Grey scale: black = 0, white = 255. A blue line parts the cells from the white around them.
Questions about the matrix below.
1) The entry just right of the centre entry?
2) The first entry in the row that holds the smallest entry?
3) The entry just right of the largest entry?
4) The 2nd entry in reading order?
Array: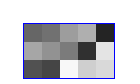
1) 48
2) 102
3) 207
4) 113

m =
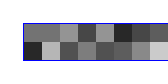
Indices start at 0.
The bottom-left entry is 40
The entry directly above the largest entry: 93
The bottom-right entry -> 203
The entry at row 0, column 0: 115

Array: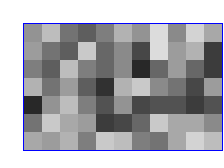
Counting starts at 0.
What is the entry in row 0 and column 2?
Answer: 115
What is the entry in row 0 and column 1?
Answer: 189
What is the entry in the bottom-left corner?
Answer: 168
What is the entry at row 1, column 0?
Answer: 156
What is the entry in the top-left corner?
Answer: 147
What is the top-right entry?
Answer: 168
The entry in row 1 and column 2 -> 94
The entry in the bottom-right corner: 189
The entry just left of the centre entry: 49
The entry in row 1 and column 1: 115
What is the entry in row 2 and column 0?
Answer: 126

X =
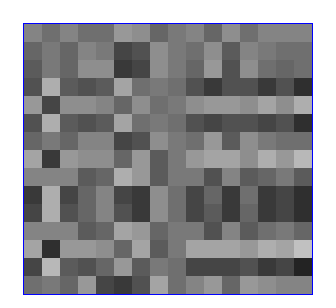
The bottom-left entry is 111
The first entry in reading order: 132
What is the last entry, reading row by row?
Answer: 132
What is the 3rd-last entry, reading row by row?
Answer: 142
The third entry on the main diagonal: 102
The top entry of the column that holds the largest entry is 132
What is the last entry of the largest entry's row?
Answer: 193
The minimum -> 35
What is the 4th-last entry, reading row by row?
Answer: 152
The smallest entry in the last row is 57
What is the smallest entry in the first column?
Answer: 57
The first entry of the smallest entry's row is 69
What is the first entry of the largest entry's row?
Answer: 164
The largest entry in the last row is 164

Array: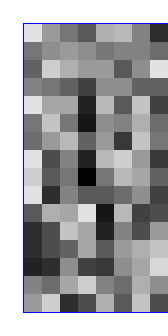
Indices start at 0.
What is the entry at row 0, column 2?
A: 118
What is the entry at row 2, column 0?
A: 98
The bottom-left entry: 154
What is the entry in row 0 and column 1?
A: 154
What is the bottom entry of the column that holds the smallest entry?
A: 77
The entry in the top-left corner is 226
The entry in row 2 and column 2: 175
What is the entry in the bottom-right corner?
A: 77
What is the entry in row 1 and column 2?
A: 154
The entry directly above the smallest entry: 34
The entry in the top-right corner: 46
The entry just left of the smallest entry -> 118
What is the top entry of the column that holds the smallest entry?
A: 89
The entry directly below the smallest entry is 89

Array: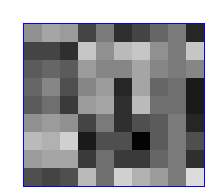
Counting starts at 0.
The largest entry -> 220
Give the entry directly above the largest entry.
47
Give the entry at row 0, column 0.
144
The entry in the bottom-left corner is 79
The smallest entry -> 4
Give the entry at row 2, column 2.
91
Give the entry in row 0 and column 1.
165
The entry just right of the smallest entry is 91
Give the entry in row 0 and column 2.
155
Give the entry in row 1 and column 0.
68
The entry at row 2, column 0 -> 91
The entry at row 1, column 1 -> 68
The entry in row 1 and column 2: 47
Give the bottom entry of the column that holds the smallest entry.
177
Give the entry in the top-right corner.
38
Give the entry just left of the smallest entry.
79

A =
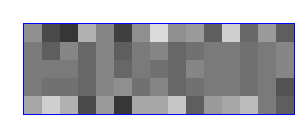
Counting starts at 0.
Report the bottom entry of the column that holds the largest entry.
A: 166
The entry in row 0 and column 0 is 143
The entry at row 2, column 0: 122
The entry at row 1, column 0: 122
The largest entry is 218
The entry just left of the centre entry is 122
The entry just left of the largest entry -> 143
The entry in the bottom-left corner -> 166
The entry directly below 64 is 94
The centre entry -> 113
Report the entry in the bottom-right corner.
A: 94
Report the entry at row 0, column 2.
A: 54
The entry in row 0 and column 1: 73
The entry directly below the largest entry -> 134
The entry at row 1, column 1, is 94
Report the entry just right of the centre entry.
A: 103

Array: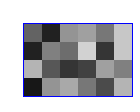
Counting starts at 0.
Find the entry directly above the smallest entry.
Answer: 180
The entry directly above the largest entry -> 160
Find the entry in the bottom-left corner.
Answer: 23
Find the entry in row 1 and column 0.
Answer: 33
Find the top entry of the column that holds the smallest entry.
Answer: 99
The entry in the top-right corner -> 199
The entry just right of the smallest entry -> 148
